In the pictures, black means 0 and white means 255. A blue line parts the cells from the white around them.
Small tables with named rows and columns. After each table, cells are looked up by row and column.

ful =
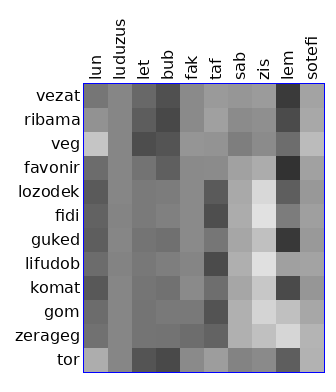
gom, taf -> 83
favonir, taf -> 139
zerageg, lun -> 113
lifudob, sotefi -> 163
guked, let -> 116
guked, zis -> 192
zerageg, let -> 116
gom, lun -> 108
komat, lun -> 88
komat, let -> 117
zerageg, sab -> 176

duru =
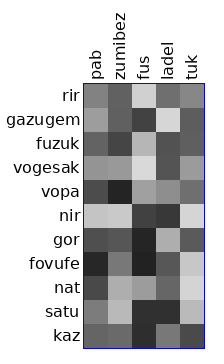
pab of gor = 79
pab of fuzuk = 99
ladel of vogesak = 84
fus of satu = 48
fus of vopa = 160
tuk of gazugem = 93
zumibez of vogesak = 153
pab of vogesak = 148
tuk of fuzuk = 95
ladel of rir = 111
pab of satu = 124
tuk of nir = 213
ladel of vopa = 142
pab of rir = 130
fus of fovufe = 34
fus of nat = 156
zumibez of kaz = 106

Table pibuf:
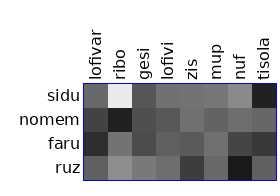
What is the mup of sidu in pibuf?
119
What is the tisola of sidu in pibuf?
33
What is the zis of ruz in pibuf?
61
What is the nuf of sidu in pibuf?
138
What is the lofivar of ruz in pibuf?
96
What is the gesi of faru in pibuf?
76
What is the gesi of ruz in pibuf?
121
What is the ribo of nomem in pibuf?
32
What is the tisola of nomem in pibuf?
103
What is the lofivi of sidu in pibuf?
113
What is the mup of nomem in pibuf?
99
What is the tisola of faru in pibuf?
57
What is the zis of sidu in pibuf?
115
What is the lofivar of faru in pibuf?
46
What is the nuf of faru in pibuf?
69
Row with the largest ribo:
sidu

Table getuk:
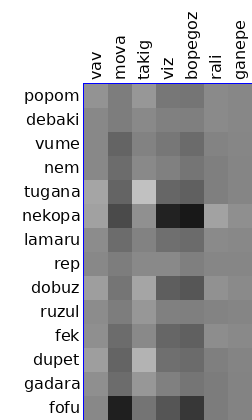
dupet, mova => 100
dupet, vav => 158
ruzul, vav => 140
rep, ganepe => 134
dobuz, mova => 117
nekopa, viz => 34
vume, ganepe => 134
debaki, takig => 137
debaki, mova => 125
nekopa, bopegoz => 24
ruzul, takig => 151

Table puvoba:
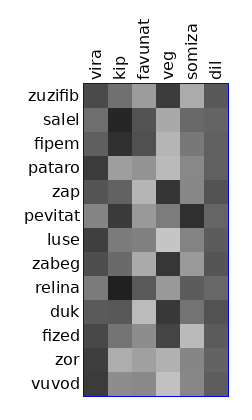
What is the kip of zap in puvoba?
98
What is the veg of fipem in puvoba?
181
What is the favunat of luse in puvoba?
128
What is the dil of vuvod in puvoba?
93
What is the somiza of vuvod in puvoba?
135
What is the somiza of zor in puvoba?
134
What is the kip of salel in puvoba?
38
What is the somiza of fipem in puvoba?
120
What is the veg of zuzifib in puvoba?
60
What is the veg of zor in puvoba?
177

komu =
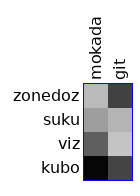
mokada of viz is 95
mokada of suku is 158
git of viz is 196
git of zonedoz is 65
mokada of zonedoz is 186
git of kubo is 68
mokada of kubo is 6
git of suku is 180

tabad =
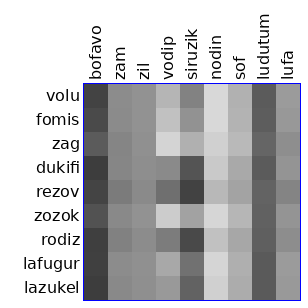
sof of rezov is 163
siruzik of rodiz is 73
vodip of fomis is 193
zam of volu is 140
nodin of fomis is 216
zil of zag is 144
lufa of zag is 142
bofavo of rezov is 68
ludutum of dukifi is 91
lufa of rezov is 132
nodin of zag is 208
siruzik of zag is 176
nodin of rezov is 184
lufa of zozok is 148
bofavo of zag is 91
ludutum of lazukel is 90
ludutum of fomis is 93
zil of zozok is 146

